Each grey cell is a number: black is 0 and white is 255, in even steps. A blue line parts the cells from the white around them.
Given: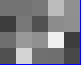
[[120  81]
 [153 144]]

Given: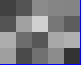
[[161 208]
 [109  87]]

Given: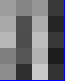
[[ 78 172]
 [ 77 189]]

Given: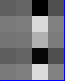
[[125 217]
 [118 177]]

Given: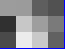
[[199 158]
 [236 201]]

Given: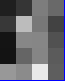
[[188 120]
 [135 134]]

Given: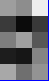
[[ 11  57]
 [160  87]]
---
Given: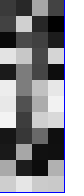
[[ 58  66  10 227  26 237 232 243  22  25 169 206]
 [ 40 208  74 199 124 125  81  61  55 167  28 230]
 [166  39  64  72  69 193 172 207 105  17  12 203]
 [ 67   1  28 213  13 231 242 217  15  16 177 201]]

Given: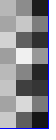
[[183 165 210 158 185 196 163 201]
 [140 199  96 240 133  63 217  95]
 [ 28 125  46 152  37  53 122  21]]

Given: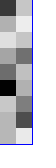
[[ 57 177 223 165 109   2 200 183 183]
 [198 237 197 112 192 177 126  77 234]]

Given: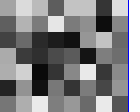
[[164  95  66 171 174  35 118]
 [219 179 106  59 209 147 174]
 [187 123  42  47  10  17 234]
 [ 93 230  28  75  52 120 126]
 [195 123  17  91 136  52 152]
 [195 143 150  20 233 124 106]
 [ 53  13 194 126  55  71 234]
 [222 135 105 110 138 149  85]]

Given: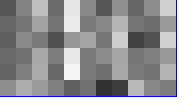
[[ 86 103  95 106 100 142]
 [131 117 138 113 127 173]
 [191 163 122 168 171 155]
 [107 116  80 125 104 128]
 [230 235 151 232 245  96]
 [137 122 165 122 122 113]
 [ 86 136 118 140 111  49]
 [144 181 206 166 168  61]
 [102 117  66 118 122 185]
 [141 109  82 128 115 136]
 [208 154 209 153 180 125]]

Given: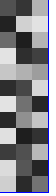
[[ 81  34 107 227 198  45 227  40 224  60 219 207]
 [ 53 209  30  46 177  70 113 144  30  80  86  42]
 [179 226 180  64 157 215  39 196  50 184  37 115]]

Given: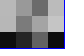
[[184 183  14]
 [153 123  37]
 [107 164  98]
 [187 197  12]]

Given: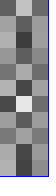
[[ 96 162 177 150 116 179  73 158 121 170 178]
 [194  94  61  94 170  70 231  92 160  70  67]
 [105 156 158 137 109 160 109 155 122 154 140]]
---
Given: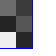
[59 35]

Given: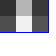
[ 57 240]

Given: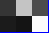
[76 20]

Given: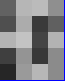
[143  58 195  63]

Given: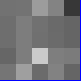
[ 55 106 112 125 117]

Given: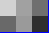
[111 154]
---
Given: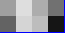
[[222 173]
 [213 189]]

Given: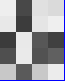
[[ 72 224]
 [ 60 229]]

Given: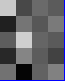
[[ 72 106]
 [117  87]]

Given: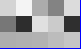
[[244 172]
 [ 45 224]]

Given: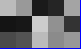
[[153  26]
 [ 23 204]]

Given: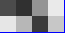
[[ 48 148]
 [183  59]]

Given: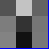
[[195  99]
 [ 51 118]]
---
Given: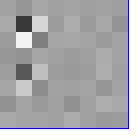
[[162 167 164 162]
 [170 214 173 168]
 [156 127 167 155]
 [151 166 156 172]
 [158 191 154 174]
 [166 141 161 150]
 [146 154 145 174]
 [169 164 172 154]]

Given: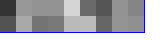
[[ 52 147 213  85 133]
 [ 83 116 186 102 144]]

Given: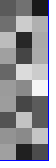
[[ 90  25]
 [111 176]
 [188 169]
 [160 171]
 [103 204]
 [155 245]
 [157  91]
 [ 83  91]
 [147 197]
 [160  76]]

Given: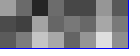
[[159  37  71 150]
 [ 75 163 120 167]
 [ 91 197 100 223]]

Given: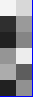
[[244]
 [ 47]
 [ 33]
 [149]
 [172]
 [ 33]]

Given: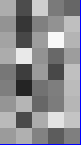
[[173 207 102]
 [147 128 191]
 [163 157 180]
 [172 146 157]
 [119 155 192]
 [126 114 187]
 [149 103 182]
 [186 172 196]
 [155 130 127]]
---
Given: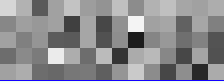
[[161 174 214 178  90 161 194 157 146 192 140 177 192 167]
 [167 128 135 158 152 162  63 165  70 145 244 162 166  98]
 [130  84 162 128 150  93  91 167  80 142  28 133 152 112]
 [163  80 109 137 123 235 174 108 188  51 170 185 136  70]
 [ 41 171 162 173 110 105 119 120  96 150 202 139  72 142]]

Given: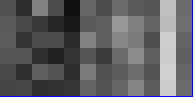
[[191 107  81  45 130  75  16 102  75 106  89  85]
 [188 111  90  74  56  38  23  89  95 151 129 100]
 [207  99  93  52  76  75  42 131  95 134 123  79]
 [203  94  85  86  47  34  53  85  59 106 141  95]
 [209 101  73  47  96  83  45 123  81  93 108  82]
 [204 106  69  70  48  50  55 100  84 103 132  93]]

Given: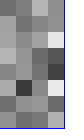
[[182 143 110 125]
 [135 145 163 116]
 [163 229 165 139]
 [106  86 182 150]
 [116  67 135 151]
 [137 235 171  57]
 [151 106 110 144]
 [120 176 144 110]]

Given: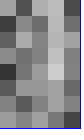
[[188  74 162  82 174]
 [186 112  62 136 108]
 [181 161  96 170 133]
 [191 128 138 114 131]
 [205 131  51 118 156]
 [163 104  89 151 151]
 [162 130 131  90 130]
 [120  69 155 132 159]]

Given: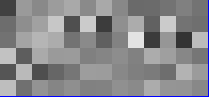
[[128 115  65 154 137 156 169 138 169 136 106 107 115]
 [115 111 109 142 161 199  79 203  60 143 172  97 203]
 [ 51 188 114 164 181 172 115 138  96 130 227  59 150]
 [135 118 194  93 170 154 155 128 133 141 129 172 159]
 [179 155  85 186  78 102 118 157 156 136 127 123 110]
 [148 136 190 112 147 133 143 129 130 144 138 172 149]]

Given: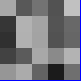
[[ 82 193 168  88 115]
 [ 84 104  54 178 164]
 [ 82 102  48 177 163]
 [138 179  66  91 168]
 [ 27 111 150 171  99]]

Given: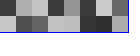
[[203 103  61 175 196  58 148  59]
 [ 48 172 199  80  99 193 189  53]]
